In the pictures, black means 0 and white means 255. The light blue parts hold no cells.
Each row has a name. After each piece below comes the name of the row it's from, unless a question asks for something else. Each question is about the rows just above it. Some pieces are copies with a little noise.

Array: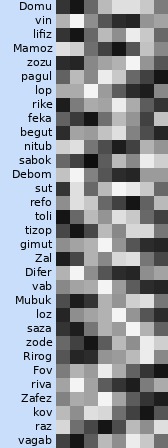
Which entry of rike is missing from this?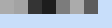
[236]
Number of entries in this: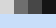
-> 4
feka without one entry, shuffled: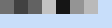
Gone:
[58]
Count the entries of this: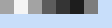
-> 7
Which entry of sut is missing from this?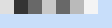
[230]

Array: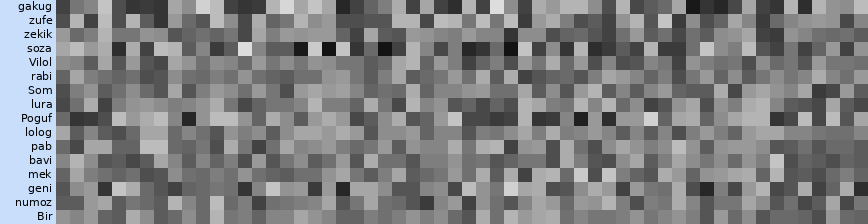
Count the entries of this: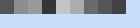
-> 9
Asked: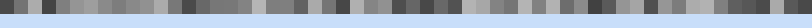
lura
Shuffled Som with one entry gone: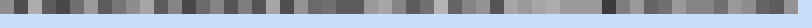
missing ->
[160]

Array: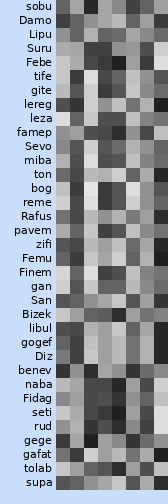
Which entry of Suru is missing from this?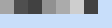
[152]
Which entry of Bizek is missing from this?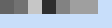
[92]
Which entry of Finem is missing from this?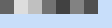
[213]
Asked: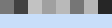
Diz
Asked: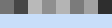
Rafus
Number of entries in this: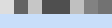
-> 8

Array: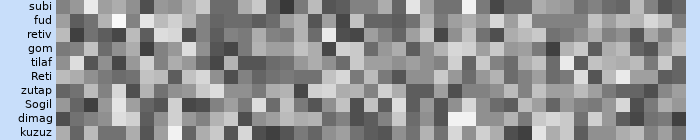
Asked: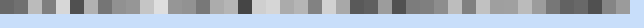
zutap
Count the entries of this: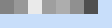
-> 7
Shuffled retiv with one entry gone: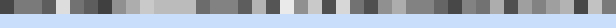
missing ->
[167]
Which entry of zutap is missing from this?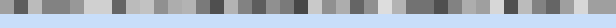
[136]

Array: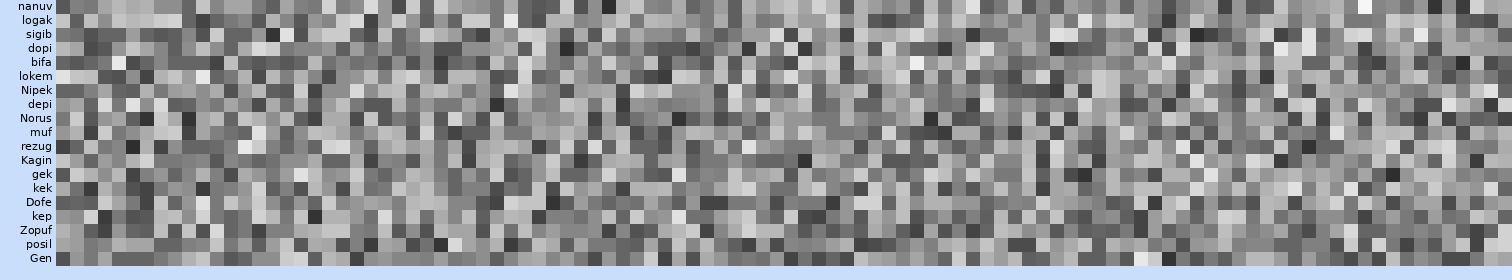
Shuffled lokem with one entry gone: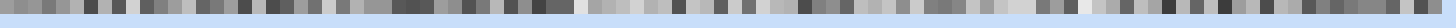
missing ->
[217]
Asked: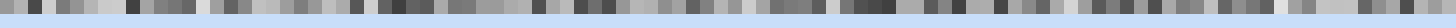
muf
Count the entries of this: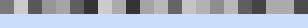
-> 22
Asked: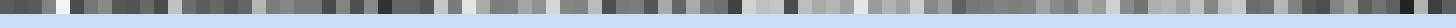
bifa
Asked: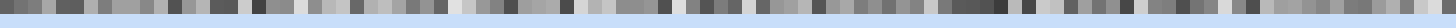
Nipek
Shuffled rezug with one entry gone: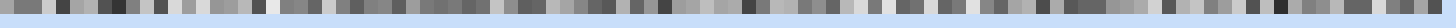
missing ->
[107]
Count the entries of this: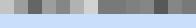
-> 14

